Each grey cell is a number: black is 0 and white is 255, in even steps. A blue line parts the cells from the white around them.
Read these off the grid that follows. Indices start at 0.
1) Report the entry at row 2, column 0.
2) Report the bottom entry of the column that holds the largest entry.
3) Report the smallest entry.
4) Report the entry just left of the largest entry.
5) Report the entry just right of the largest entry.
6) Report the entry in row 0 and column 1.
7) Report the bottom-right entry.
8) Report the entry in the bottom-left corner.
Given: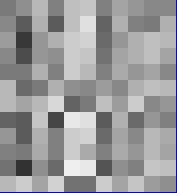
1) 156
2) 114
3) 50
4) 106
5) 232
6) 143
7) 143
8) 184
